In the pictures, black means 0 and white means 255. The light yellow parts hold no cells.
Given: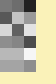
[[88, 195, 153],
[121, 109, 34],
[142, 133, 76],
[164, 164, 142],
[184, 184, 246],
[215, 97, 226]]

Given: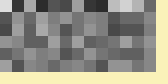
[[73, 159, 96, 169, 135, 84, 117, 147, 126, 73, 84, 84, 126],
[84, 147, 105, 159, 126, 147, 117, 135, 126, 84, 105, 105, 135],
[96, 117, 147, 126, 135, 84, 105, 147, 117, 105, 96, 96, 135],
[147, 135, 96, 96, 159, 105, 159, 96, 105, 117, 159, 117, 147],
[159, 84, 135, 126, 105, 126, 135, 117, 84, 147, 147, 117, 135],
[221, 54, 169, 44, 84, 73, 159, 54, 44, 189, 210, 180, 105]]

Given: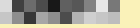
[[198, 142, 55, 166, 142, 76, 178, 207, 198, 189],
[219, 64, 108, 76, 24, 96, 87, 130, 231, 120]]

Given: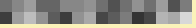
[[61, 157, 189, 146, 92, 61, 146, 168, 71, 92, 124, 52, 71, 180, 168, 216],
[112, 135, 157, 101, 101, 135, 135, 146, 112, 81, 112, 146, 112, 157, 81, 124]]

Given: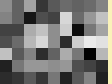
[[33, 119, 151, 151, 142, 151, 78, 66, 44],
[44, 54, 89, 54, 119, 33, 89, 131, 33],
[66, 66, 172, 193, 142, 205, 13, 119, 163],
[78, 107, 183, 215, 142, 44, 205, 234, 225],
[131, 98, 22, 78, 66, 215, 107, 151, 193],
[142, 98, 163, 54, 89, 107, 98, 107, 131],
[193, 89, 131, 44, 98, 172, 119, 2, 183]]

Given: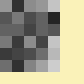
[[58, 68, 77, 110, 184],
[86, 121, 77, 98, 37],
[98, 98, 68, 98, 86],
[110, 49, 131, 162, 205],
[121, 58, 140, 68, 196],
[151, 49, 140, 151, 196]]
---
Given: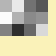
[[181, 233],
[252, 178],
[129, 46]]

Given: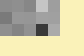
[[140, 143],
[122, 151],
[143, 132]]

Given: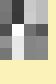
[[120, 58],
[117, 56],
[78, 253]]

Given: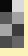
[[9, 218],
[90, 162],
[167, 59]]

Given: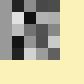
[[153, 35],
[153, 225],
[153, 188]]

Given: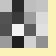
[[196, 43],
[83, 58],
[79, 242]]

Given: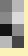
[[118, 183],
[137, 218],
[19, 139]]

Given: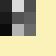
[[39, 217],
[25, 83],
[11, 179]]

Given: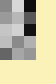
[[136, 215],
[154, 183],
[197, 210]]
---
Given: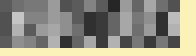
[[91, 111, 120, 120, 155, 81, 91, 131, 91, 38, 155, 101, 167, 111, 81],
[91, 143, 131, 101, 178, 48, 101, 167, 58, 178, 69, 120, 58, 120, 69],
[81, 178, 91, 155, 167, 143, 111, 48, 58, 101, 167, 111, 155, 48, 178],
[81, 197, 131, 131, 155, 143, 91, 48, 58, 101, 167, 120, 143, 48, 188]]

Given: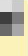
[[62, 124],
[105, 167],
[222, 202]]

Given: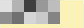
[[143, 112, 213, 201, 132],
[225, 179, 63, 152, 189]]

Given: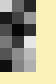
[[76, 6, 47],
[121, 56, 230],
[25, 65, 152],
[209, 103, 37],
[15, 132, 175],
[85, 141, 185]]

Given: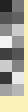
[[64, 85],
[85, 97],
[33, 120],
[204, 130],
[243, 151],
[161, 182],
[140, 204],
[54, 232]]

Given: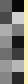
[[100, 8],
[144, 20],
[134, 40],
[110, 60],
[174, 122],
[153, 183],
[72, 207]]
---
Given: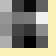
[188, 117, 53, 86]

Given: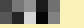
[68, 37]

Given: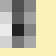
[170, 93, 131]

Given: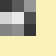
[56, 233, 53]

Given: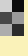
[209, 154]

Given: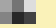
[165, 40]

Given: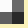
[251, 41]
